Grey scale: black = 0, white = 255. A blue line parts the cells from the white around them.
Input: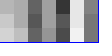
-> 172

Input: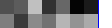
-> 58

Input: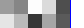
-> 186

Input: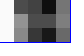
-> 147

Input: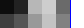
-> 85

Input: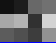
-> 179

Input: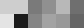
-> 27

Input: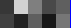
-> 34
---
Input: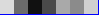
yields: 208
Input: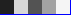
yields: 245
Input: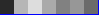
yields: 107
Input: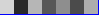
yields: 173
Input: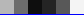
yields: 244
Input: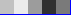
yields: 122
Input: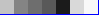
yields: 248
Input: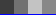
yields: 136
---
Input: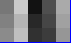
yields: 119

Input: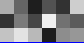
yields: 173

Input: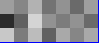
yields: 158

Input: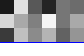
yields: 26

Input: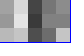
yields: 162

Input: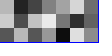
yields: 184
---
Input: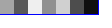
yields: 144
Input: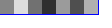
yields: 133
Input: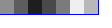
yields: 123
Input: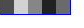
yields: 106
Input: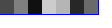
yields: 106
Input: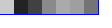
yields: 138
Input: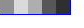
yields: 143
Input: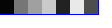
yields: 118
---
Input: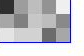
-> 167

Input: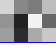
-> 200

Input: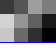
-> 1

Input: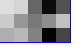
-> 70

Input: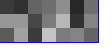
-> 100

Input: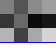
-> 212

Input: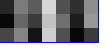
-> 59

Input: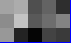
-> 58
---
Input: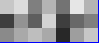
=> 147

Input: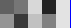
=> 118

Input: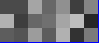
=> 62

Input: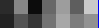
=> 134

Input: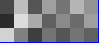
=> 220

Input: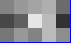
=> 95
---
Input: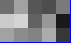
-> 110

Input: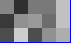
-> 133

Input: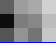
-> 96

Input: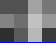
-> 81

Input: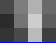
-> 73

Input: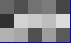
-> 102

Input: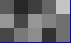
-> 90

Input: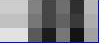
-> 204
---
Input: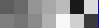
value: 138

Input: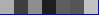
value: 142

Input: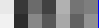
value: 136

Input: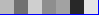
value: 207

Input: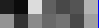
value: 138

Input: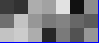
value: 173

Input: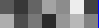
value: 120
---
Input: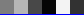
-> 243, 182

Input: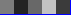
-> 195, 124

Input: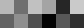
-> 202, 193

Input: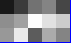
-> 253, 234

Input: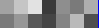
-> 226, 197

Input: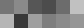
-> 193, 181
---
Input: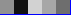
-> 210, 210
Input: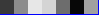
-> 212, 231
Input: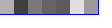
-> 100, 223
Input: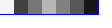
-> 183, 244
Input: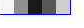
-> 25, 245
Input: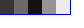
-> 19, 235
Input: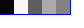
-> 94, 246
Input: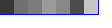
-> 155, 198
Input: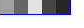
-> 226, 226
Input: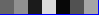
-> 219, 219
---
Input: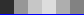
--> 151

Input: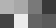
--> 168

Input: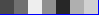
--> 112

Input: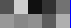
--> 206

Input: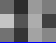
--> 44

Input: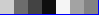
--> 109

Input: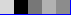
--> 0
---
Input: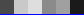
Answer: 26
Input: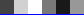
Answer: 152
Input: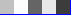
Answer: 60
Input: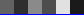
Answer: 26
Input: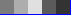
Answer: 51
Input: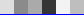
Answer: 190
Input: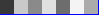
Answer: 171
